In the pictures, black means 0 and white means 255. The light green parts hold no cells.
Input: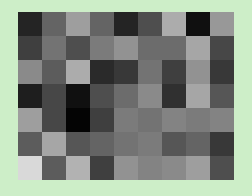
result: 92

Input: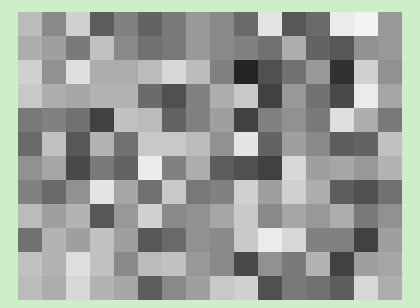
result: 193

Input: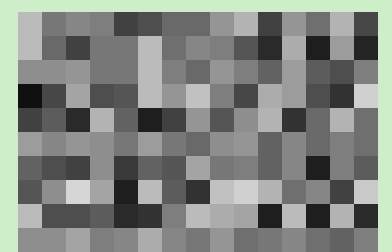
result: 187

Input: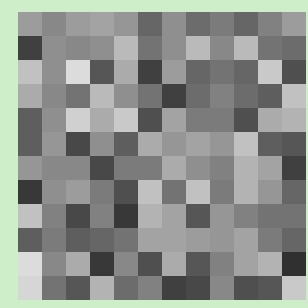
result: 220

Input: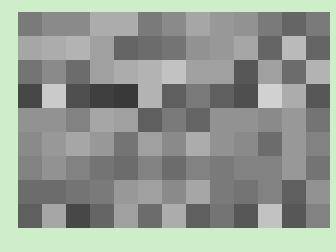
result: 108
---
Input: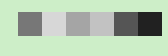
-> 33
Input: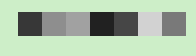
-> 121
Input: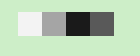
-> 89
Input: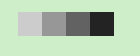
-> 35
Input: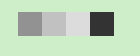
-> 51
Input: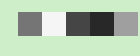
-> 159
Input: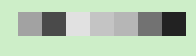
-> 34
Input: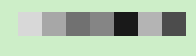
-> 76
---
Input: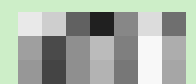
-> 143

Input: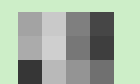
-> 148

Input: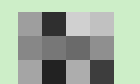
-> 173

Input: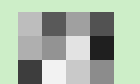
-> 201

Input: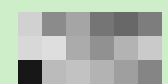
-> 194

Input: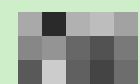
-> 96

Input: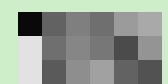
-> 142
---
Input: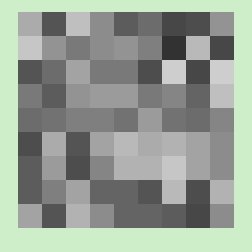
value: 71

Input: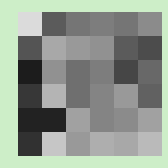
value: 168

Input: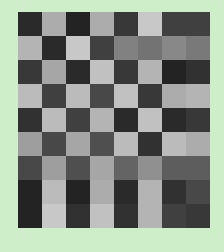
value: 64

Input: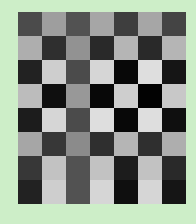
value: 214

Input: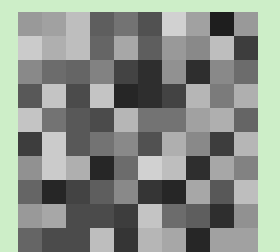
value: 161

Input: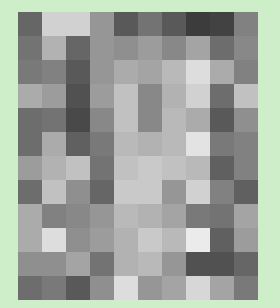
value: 164

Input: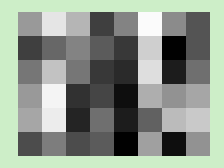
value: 14

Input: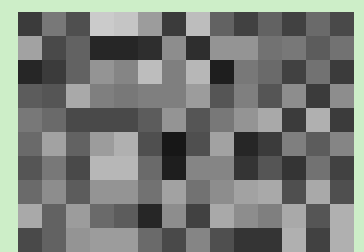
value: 65

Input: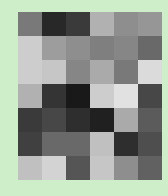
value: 142
